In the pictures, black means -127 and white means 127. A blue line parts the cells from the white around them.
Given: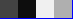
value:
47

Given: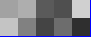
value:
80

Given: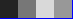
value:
24

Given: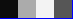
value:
-41

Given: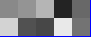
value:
-23

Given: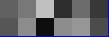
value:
-71

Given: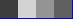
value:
-31

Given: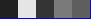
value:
-33

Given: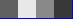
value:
-71

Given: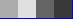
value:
-70
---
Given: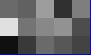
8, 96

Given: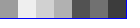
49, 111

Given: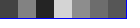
84, 84

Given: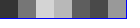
56, 84

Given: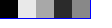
40, 105

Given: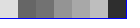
20, 95

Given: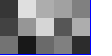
86, 95

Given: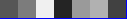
-91, 112

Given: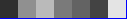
-5, 100

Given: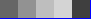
62, 84
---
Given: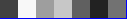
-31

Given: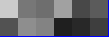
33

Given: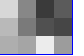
7

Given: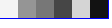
-57

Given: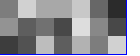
72

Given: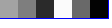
123

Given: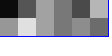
-7
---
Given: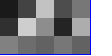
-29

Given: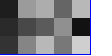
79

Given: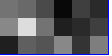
-1

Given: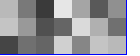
57

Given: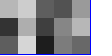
-23

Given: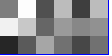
-14
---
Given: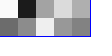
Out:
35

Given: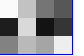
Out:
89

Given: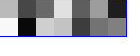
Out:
-33

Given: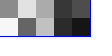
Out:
43

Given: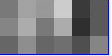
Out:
44

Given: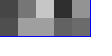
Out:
70
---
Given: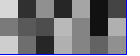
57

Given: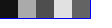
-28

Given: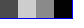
-52

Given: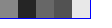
-24

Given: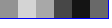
19

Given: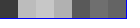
49

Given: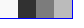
-3

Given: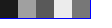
-8
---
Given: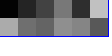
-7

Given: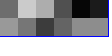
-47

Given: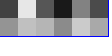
-102

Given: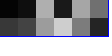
-102

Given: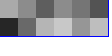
12

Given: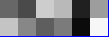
57

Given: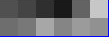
-102

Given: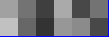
42
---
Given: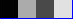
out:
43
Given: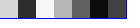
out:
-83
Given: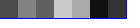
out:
3
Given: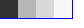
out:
54
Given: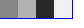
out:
50
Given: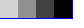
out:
16
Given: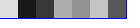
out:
-103
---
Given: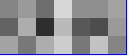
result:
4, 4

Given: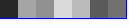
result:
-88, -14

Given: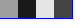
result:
30, -59

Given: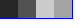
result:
-88, 36

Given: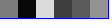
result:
-3, 19

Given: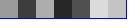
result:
27, 68

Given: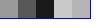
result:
26, 53

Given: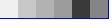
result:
112, 5
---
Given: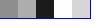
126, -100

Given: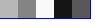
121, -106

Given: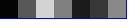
83, -123

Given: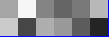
118, -91

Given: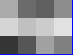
97, -74

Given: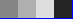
94, -90
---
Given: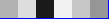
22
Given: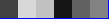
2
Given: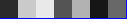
-23
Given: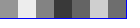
-17
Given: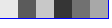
40
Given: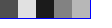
55
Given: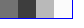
123
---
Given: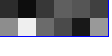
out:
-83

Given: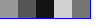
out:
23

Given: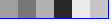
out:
31

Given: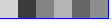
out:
84

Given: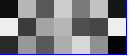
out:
-114

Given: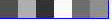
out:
-48

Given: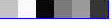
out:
67
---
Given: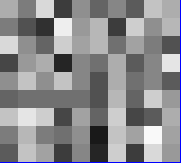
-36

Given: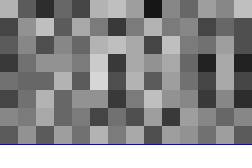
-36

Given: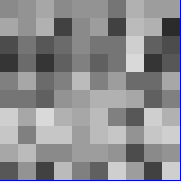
-40

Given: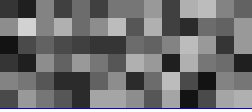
-53

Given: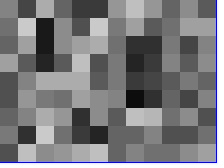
-47

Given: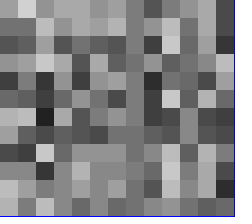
51
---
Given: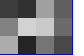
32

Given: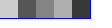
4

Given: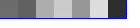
45

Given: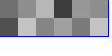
55

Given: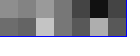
26

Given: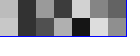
26
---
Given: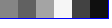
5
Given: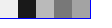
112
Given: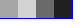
38
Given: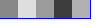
7
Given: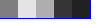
-1
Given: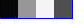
-120
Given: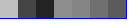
64
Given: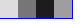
93
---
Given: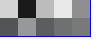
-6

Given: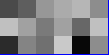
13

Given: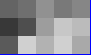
41

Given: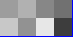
-66

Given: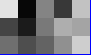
78

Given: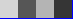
-74

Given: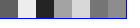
13

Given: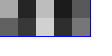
-9
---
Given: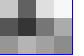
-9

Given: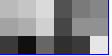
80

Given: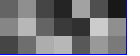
-27

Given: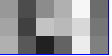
67

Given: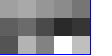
-53

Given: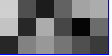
44

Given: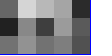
-65

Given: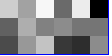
1
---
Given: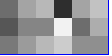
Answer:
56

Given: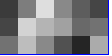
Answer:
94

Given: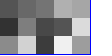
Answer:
-11

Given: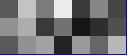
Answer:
-4

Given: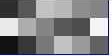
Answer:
66

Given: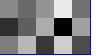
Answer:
20
